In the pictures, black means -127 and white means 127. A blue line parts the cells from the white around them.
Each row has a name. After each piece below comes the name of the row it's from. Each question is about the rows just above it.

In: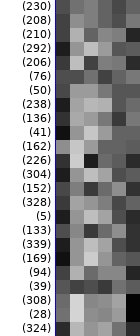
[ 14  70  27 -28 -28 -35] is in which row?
(162)
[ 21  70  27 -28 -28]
(41)
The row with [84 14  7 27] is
(28)
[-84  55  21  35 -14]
(324)
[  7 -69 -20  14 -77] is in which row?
(133)
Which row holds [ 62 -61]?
(206)

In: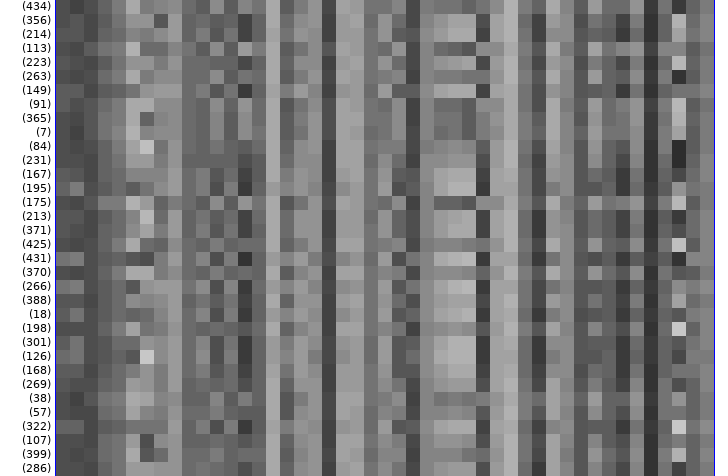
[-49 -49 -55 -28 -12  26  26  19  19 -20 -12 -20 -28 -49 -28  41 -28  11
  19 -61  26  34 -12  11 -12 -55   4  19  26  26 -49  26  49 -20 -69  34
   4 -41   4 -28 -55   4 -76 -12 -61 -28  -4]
(286)
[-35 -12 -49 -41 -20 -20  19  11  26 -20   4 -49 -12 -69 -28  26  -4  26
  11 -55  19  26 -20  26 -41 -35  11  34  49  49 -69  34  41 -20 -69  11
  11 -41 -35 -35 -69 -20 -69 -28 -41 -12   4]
(301)

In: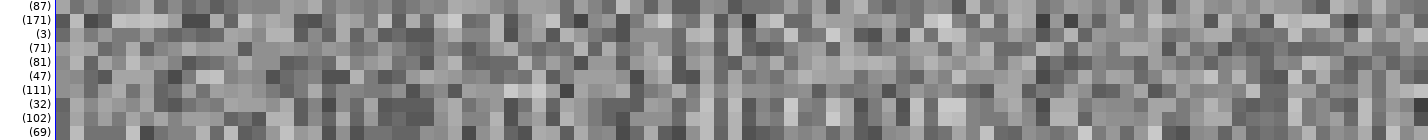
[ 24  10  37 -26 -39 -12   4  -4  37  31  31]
(32)
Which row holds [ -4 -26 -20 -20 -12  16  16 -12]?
(71)
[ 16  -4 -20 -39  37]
(111)
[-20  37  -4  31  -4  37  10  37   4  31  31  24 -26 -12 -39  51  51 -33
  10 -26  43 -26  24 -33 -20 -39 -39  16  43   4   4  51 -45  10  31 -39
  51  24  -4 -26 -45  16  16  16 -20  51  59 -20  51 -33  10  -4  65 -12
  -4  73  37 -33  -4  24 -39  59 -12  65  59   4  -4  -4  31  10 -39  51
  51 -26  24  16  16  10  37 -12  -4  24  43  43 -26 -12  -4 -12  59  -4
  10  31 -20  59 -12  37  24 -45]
(102)
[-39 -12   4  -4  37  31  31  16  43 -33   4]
(32)

